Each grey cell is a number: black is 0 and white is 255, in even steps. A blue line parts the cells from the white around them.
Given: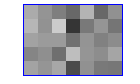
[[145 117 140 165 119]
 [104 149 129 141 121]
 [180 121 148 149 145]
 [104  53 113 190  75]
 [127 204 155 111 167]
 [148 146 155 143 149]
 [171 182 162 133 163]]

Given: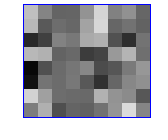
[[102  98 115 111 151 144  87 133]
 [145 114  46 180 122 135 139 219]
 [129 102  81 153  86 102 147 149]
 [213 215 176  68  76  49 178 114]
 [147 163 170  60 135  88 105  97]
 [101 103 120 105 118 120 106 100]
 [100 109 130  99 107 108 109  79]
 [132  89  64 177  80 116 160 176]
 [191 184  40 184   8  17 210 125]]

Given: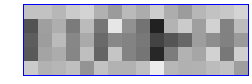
[[212 188 154 207 158]
 [200 130 129 120 194]
 [194 210 142 210 188]
 [183 159 158 166 178]
 [156 203 103 178 177]
 [173 179  85 124 183]
 [205  33  67  39 236]
 [172 115 120 117 192]
 [186 145 131 131 178]
 [155 230 136 197 178]
 [177 118 106 100 194]
 [211 187 170 191 148]
 [203 123 135 134 191]
 [183 174 187 172 182]
 [194 159 157 164 178]
 [194  82  93  89 202]]

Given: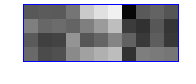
[[ 85  53  56 118]
 [ 99  87  93 122]
 [ 89  49  57 126]
 [  8  60  97  50]
 [241 190 132 189]
 [224 155 101 176]
 [202 127  86 161]
 [117 100 148 138]
 [ 90 108  67  80]
 [ 91 103  64  75]
 [ 88 127  90 105]]

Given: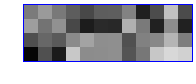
[[ 75  33 126 209]
 [193 141 181 216]
 [ 76  33 136 199]
 [ 32 122 129 119]
 [130 176  80  84]
 [ 94  40 143 143]
 [ 93  42 142 141]
 [ 72  28 163 140]
 [ 93  72 139 200]
 [121 145  90  27]
 [154 115 103  80]
 [123 158  79   5]]

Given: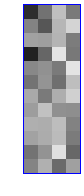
[[122 212 124 120 228 190 208 142 130 123 103 160]
 [191 182 180 228 122 111 174 144 189 187 224 106]
 [114  86 158 102 145 148 122 193 173 172 147 176]
 [ 45 131 161  33 136 115 169 157 175 162 115 132]]

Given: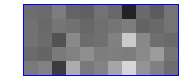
[[116 116 106 117 109]
 [ 92 105 110 156 128]
 [106  99 136 137 147]
 [ 35 125 202 125 214]
 [104 117 129 127 165]
 [115 111 112 125 131]
 [ 96 103 108 143 121]
 [100 113 137 129 172]
 [124 117  82 122  60]
 [107 105 107 101 129]
 [109 113 114 107 121]]

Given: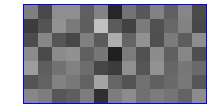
[[ 75  71 141  78 106  86 140]
 [134 130  93 134 119 120  99]
 [ 96 103 123  96 102 106 116]
 [130  81  79 140 146  95 124]
 [ 88 123 146  81  85 113 112]
 [115  66 100 124 144  83 140]
 [ 38  91 173  32  60 102 125]
 [131 193  91 119  71 164  47]
 [ 95  94 128  96 109  98 125]
 [142 121  71 145 129 120  94]
 [142 146  85 139 114 130  86]
 [ 73  84 135  74  94  98 125]
 [127  60  76 140 157  84 135]]
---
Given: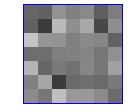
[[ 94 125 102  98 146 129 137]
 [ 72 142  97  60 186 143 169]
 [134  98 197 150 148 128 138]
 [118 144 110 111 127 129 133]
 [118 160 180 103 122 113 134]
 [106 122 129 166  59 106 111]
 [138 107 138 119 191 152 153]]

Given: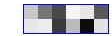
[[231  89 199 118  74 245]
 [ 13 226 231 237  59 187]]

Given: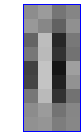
[[117 133 141 155]
 [ 97 144 152 135]
 [ 39 120 100 189]
 [ 50 114 119 186]
 [ 21 159  64 196]
 [ 33 146  68 196]
 [ 50 114 119 186]
 [115 134 140 155]
 [125 135 145 149]]

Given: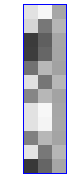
[[246 166 226]
 [119 181 214]
 [ 95 166  59]
 [102 165  61]
 [184 162 114]
 [118 183 224]
 [183 163 134]
 [247 166 226]
 [244 167 226]
 [183 164 128]
 [120 182 228]
 [101 166  56]]

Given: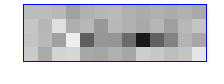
[[177 170 188 188 184 161 177 183 186 177 171 177 172]
 [184 196 198 183 223 175 184 153 184 177 169 182 159]
 [180 167 195 185 161 238  94 151 150 107  24  96 131]
 [196 230 202 171 211 215 168 165 176 166 205 200 189]]

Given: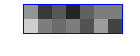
[[124 124 148  57  87  37  97]
 [157  67 206 125 108 125  82]]
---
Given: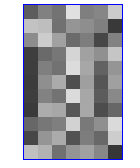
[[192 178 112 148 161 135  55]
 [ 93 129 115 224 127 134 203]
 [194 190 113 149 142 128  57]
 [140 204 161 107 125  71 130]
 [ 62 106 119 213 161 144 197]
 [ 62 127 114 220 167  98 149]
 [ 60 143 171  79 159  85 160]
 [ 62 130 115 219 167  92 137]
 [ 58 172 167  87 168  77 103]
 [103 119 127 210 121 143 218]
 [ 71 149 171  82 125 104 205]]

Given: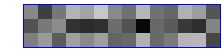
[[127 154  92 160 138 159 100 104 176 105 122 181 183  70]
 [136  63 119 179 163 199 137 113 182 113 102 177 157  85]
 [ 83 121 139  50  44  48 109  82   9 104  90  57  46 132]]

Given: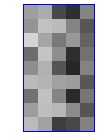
[[187 162  62  72 130]
 [158 171  73  47 132]
 [148 193 186 132  86]
 [212 165 121 152  99]
 [109 196 142  46 114]
 [142 177  85  39 131]
 [186 179 161 156  87]
 [113 193 132  42 118]
 [157 190 183 139  85]]

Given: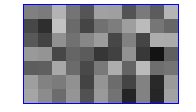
[[165 140 108 149  81 153 115  36 130  38 162]
 [128 123 179 116  85 161 159  83 122  92 181]
 [ 71  46 194 106  69 113 125 158 187 118 102]
 [ 88  67 145 113 135 156  71 129  69 172 171]
 [153 148  71 101  91  54  65 146  56  19  95]
 [ 93  95 168 107  73 121 173 100 187 110 116]
 [158 130 123 145  67 148 108  68 130  41 154]]

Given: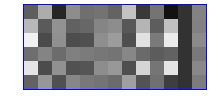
[[ 98 151  80 135 120 116 107 160  83 112  62  50 124]
 [ 94 172  38 141 111 115  99 195  57 116  18  50 130]
 [184  90 146  97 103 133 141  88 181  93 193  50 129]
 [241  74 144  77  80 142 156  78 225 122 235  50 138]
 [110 132 108 128 123 119 116 135 106  92  98  50 121]
 [229  76 145  81  85 141 152  79 213 117 229  50 136]]

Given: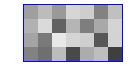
[[130 111 188  73 172 190  63]
 [159 188 153 214 206 130 192]
 [177 218  98 181 126 169 212]
 [164 121 232 213 207  87 211]]
